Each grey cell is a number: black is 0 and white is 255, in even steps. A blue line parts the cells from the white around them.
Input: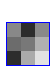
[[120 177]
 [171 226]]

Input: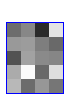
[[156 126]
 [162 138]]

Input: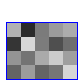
[[215 124]
 [116 170]]

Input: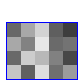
[[130 231]
 [205 184]]

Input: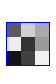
[[ 51 155]
 [ 65 240]]

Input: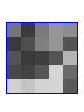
[[ 79 127]
 [ 58  63]]

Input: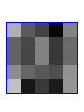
[[ 71 130]
 [ 69 130]]

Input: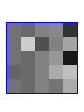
[[205  80]
 [106 130]]

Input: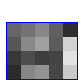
[[137 160]
 [ 77  62]]
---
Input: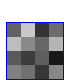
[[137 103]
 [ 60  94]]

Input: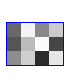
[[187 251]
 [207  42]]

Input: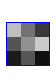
[[145 203]
 [ 86  16]]

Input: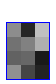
[[129 175]
 [103  26]]

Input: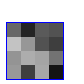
[[151  82]
 [173 164]]

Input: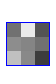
[[133 113]
 [137  61]]

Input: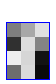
[[221 132]
 [214  19]]
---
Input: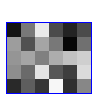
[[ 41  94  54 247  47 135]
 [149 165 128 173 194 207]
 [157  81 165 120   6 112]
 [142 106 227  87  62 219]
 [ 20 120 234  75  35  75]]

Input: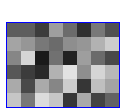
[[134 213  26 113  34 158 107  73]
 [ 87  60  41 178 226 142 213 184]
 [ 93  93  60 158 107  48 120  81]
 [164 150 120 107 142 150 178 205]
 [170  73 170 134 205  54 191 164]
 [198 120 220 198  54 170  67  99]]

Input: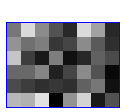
[[197  61  25 126  17  40  97  75]
 [ 75  61  47  55  47  97 119  17]
 [147 112 126  55  69 139  90  47]
 [104 104 133  33  69 139  82   9]
 [119 218 139  82  40 218 162  40]
 [183 177 225   3 147 211  25  82]]

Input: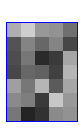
[[ 77 119  42  58 166]
 [119  36  50 138 146]
 [138 126  58 199 152]
 [ 71 103  97  64 181]
 [ 83 132 103 132  71]
 [174 206 152 146 111]
 [159 119 181  91 166]]

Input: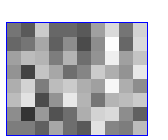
[[188 226  75 147 232 180 117 180 188 203]
 [125 125  96 167 110  89 226 133 125 188]
 [174 211 125 188 203 174 160 247 174 141]
 [141  52 153  82 110 174 211 218 141  96]
 [103 117 167  96 141  75 141 253 103 218]
 [160 188 180 125 180 110 147 239 160 196]
 [147  67 196 167 110 133 203 174 147 232]
 [117  89 203 103 103  89 160 218 117 211]]

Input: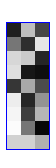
[[252 118   8]
 [223  23  15]
 [215 202  38]
 [ 31 190  70]
 [ 54 169  76]
 [237  38 147]
 [209 209 175]
 [245  62 182]
 [118  46 230]]

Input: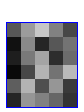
[[ 17 137  37  87 115]
 [ 94 179  79 150  58]
 [ 37 150 129 102  51]
 [ 30 121 164  45 108]
 [  9  71 179 115 186]
 [ 87 156 199 129  71]]

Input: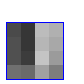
[[112 106 161 125]
 [ 80  54 182 168]
 [ 74  54 188 176]
 [ 80  60 196 155]]

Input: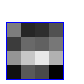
[[125  38  46  81]
 [ 17  89  74   3]
 [ 60 105  97 119]
 [149 199 232 177]]
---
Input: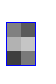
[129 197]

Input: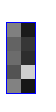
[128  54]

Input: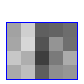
[162 215  62 142]

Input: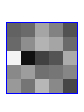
[ 98 142  65 118  70]

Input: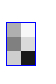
[175 218]

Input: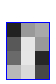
[ 33 229  39]

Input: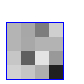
[180 168 227  32]
